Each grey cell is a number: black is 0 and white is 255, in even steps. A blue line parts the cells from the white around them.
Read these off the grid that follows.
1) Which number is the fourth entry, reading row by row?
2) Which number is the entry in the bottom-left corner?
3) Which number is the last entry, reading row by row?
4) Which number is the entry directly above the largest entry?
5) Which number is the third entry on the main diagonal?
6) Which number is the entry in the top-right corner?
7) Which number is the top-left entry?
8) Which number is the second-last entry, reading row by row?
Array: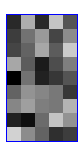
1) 196
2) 210
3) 61
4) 33
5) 167
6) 84
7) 41
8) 47

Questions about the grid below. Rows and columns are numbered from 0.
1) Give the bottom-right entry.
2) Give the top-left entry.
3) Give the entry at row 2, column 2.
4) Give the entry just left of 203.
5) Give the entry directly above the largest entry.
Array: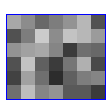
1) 59
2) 168
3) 168
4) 125
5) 104

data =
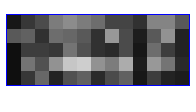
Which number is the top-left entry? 23
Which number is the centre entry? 49
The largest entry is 206
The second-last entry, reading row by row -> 35
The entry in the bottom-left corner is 15
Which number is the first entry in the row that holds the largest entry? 15
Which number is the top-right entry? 89
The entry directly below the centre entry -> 146
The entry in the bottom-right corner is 29
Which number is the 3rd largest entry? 172
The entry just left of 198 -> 146
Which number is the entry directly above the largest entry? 81
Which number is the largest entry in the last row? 103
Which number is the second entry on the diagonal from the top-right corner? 146
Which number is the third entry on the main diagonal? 61
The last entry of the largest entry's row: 42

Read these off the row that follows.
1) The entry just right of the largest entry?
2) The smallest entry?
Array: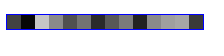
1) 138
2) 7

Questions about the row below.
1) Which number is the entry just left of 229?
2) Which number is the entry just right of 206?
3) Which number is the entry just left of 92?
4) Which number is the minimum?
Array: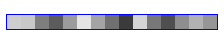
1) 156
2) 200
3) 126
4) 59

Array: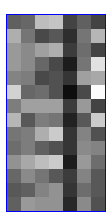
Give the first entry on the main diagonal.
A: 96
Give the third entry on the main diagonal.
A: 160
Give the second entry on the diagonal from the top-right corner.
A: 117
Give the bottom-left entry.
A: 96
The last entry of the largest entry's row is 252
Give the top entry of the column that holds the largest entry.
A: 67
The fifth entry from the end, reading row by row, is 146
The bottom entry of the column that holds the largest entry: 81
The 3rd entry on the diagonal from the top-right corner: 60
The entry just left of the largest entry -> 73
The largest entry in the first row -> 196
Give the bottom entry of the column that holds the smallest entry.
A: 40
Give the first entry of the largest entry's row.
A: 210
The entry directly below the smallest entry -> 60
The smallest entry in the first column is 88
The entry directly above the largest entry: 168
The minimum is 13
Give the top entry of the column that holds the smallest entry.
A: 67
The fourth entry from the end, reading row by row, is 146
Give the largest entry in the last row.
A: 153
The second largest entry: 225
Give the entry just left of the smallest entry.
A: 81
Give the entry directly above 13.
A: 53
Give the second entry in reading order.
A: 103
